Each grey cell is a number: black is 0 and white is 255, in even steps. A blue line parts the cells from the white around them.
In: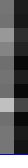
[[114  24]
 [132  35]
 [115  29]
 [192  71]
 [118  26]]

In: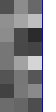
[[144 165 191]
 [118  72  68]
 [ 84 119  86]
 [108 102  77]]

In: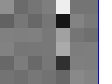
[[ 98 119 104 118  22 131 121]
 [130 118 119 120 170 125 126]
 [115 111 119 114 103 137 131]]

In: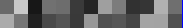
[[171 118  32  73  84  57 152  80  86  69 164 163  80]]

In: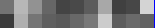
[[ 59 175 117  95  89 104 120 204  93 106  97]]

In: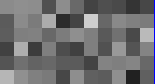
[[ 91 139 123 172  43  68 206 103 137 128 123]
 [ 65 174  60 127  77  64 127  81 153  84 132]
 [182 144 128 122  71 142  96  92 143  33  96]]
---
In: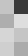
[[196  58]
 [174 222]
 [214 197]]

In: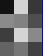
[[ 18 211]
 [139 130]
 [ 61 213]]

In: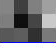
[[132  63]
 [126  15]
 [ 88  93]]

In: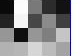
[[ 10 252]
 [ 34 244]
 [150  14]]

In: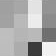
[[160 167]
 [162 185]
 [190 181]]

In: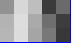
[[146 215]
 [179 221]
 [182 220]]

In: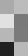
[[170 188]
 [225 121]
 [183 123]]
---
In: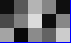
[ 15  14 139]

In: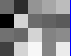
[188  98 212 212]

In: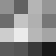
[150 176 235  90]

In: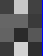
[ 65 102  99]

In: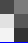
[123 225]

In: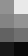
[233 132]

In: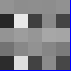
[145 137 150 136  44]

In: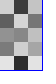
[196 213 146]

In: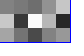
[198 183  74]
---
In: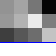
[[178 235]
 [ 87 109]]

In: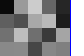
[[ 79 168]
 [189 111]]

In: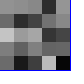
[[ 45  66]
 [155 166]]

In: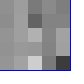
[[159  99]
 [159 177]]

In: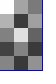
[[ 60 160]
 [224  99]]

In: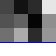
[[ 98   5]
 [171  43]]

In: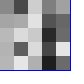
[[170 226]
 [219 202]]

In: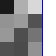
[[155  82]
 [ 78 116]]
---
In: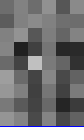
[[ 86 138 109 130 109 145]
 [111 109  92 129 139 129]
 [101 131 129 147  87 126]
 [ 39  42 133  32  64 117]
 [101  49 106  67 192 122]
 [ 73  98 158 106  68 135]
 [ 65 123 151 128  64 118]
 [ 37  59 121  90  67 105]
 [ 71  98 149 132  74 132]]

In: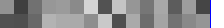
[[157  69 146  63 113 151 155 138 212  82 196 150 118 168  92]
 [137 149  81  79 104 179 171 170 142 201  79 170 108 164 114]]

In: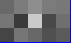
[[123 120 105 123 142]
 [ 73 111 118  58 202]
 [ 80  91  69 118 104]]

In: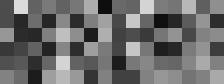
[[ 95 143  77 219  98 122  98 119 172  14 105 100 212 123 117 184]
 [149  45  76  40 109  38 137  43 127 161  73 199 102  15  38  92]
 [130 140 150  43  39 128 191 142  28 175  65  77  58 118 147  72]
 [147  60  56  68  98  35 134  45 158 122  69 198 119  30  39 123]
 [170 129  80  88  45 103 212  98  87 118  28 120 135 105 102 134]
 [129 169 130 107  28 158 184 153  52 129  65  65 130 150 141 116]]

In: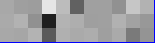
[[198 178 168 159 157 229 188  97 160 160 145]
 [162 152 170 178 145  31 179 174 159 160 177]
 [122 148 168 166 179  90 176 170 173 159 170]]

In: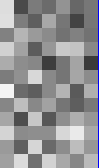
[[103 119 221  74 123 107 147]
 [ 67 118 223 125  94 168 118]
 [129 114 129 181 154 139 114]
 [195 136 209 162  92 151 201]
 [164  58 172 141 135  61 117]
 [166 140 124 145 216 137 117]
 [ 90 175 244 107  94 137 180]
 [ 94 120 134 190 136 162 117]
 [174 150 166  77 199  87 142]
 [234 169 212 139 142 142 215]
 [189 151 154  96 214 106 140]
 [135 186 160 219 112 210 168]]
